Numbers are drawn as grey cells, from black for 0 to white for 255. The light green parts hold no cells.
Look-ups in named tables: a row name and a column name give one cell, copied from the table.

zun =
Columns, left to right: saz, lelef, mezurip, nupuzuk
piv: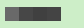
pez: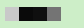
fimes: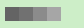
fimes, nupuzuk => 166
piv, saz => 105
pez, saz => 201
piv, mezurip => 64
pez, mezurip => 15
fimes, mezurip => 139
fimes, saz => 100

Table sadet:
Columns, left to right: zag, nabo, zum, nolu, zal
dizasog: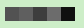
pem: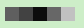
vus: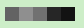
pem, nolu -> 103
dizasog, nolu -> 108
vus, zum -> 113
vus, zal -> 18
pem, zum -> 12
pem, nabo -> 66
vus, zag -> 99
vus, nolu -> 38
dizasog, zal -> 16
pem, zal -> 193
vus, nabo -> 143
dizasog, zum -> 61
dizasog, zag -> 82
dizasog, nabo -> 95
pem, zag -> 95

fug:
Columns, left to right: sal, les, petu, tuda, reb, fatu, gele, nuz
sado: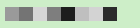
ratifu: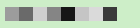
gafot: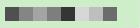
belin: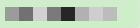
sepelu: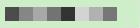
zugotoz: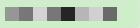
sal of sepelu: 76
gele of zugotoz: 208
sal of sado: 154
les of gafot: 133
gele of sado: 211
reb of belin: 38

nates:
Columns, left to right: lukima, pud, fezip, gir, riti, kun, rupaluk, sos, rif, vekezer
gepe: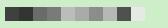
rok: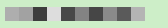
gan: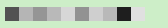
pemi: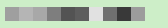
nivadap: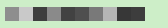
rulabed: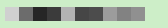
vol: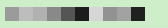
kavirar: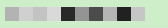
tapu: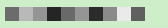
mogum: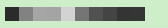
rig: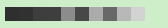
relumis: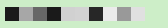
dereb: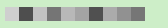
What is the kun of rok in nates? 131
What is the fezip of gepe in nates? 107
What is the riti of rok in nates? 72
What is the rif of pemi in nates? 57
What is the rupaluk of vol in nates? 214
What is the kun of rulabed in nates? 70
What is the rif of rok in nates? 90
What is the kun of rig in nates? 72
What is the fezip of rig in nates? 61
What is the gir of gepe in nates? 122
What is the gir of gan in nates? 185
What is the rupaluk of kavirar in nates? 75
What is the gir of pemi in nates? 126
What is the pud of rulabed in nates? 108
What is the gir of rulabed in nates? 59
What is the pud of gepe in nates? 52
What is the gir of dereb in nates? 117
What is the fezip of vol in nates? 177
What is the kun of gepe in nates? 170
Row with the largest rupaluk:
pemi

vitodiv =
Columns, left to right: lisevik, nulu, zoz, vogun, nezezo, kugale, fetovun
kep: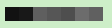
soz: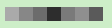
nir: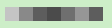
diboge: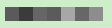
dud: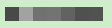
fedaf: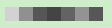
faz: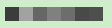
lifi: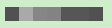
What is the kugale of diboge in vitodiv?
103
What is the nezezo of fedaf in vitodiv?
99
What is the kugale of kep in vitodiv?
108
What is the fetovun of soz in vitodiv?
90
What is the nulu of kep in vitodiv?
24
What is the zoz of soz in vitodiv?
108

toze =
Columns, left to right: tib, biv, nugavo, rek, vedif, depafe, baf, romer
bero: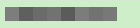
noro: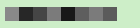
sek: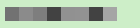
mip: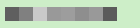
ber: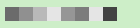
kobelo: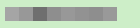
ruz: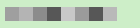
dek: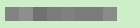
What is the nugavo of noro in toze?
69
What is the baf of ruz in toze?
87
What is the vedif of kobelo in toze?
152
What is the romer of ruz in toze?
185
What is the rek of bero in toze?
114
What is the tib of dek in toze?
131
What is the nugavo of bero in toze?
107
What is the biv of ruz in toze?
180
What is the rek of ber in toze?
229
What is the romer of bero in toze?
120
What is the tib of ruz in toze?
159
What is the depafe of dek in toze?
123
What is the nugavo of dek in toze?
113
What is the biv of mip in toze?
128
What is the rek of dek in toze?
123
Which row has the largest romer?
ruz

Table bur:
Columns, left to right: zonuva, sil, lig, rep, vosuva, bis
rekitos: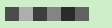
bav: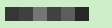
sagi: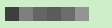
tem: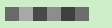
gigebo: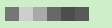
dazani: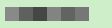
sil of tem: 168
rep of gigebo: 104
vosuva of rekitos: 43
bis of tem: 109
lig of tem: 73
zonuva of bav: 54
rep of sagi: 91
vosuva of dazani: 99
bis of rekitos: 98
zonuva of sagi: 62
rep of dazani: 131

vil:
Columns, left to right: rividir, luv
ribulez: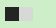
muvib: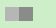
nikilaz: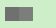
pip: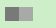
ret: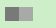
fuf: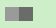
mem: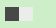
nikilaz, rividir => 112
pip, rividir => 121
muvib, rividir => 182
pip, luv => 169
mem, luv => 236
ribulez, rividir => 36
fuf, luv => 107
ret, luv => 169
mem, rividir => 72
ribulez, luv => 216
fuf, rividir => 154
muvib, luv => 139
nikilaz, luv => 125
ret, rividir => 121

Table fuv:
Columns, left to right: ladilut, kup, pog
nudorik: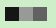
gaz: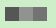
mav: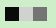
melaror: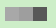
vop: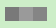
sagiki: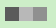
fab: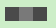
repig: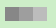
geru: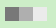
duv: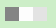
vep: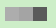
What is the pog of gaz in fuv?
115
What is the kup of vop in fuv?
154
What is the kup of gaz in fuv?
146
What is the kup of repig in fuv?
158
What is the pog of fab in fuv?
73
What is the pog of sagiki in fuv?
144
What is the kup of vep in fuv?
164
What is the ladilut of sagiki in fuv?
91
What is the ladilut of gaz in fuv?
86
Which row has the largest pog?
geru

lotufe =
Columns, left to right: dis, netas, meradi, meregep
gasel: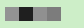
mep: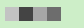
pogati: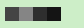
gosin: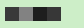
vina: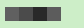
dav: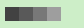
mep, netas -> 68
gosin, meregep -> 55
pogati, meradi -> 46
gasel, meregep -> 124
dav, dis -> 66
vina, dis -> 96
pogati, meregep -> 20
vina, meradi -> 41
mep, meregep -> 109
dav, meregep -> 158
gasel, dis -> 147
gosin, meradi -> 30
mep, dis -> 195
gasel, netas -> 31
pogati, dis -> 68
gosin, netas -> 130
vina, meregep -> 92
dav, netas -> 89
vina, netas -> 75

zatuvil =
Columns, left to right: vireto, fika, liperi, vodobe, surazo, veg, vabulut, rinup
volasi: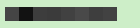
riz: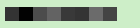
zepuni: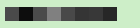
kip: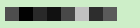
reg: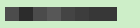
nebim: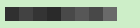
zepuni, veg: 53
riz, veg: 52
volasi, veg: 73
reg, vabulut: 55
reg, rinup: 55
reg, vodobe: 87
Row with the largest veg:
kip

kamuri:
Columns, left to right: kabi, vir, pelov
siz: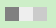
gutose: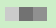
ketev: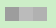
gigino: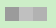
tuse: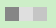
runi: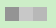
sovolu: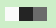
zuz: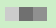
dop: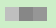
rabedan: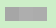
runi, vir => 200
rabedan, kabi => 166
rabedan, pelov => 172
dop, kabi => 191
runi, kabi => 148
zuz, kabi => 204
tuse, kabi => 134
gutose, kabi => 203
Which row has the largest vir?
siz

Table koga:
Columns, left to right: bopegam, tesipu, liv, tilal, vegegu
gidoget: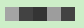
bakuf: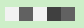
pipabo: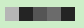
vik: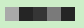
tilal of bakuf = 64
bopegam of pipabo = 181
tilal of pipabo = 107
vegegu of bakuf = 97
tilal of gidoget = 157
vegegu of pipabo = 36
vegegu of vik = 37
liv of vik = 53
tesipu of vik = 37
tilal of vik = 122
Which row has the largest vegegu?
bakuf

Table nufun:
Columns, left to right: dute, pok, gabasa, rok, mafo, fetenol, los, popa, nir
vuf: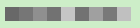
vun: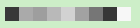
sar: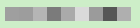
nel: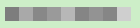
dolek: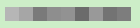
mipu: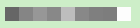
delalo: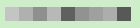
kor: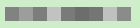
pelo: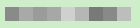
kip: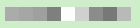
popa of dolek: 115
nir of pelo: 189
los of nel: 147
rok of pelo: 167
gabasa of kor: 125
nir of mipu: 253
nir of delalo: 88
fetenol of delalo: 146
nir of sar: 175
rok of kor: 194
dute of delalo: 196
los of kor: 117
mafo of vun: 210
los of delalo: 160
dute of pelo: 138
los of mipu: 127
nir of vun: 247
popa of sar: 86
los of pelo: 121
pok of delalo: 176

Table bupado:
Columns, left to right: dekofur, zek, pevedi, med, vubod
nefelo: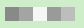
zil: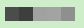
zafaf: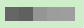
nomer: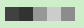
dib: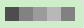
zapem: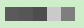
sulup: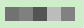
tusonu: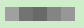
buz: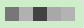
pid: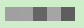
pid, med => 165
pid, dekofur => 160
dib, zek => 130
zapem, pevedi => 77
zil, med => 163
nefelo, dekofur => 137
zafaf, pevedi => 149
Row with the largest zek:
buz

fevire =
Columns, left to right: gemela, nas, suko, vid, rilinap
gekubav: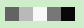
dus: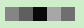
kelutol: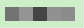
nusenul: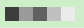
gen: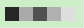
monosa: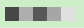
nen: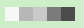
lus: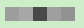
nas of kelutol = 148
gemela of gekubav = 99
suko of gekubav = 248
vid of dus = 167
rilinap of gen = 222
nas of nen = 183
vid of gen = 176
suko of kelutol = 69
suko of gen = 81
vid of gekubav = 119
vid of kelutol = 145
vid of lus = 159
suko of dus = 9
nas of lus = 167
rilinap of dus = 111
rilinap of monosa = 224
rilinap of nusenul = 235
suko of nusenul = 97
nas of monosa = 174
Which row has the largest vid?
nusenul

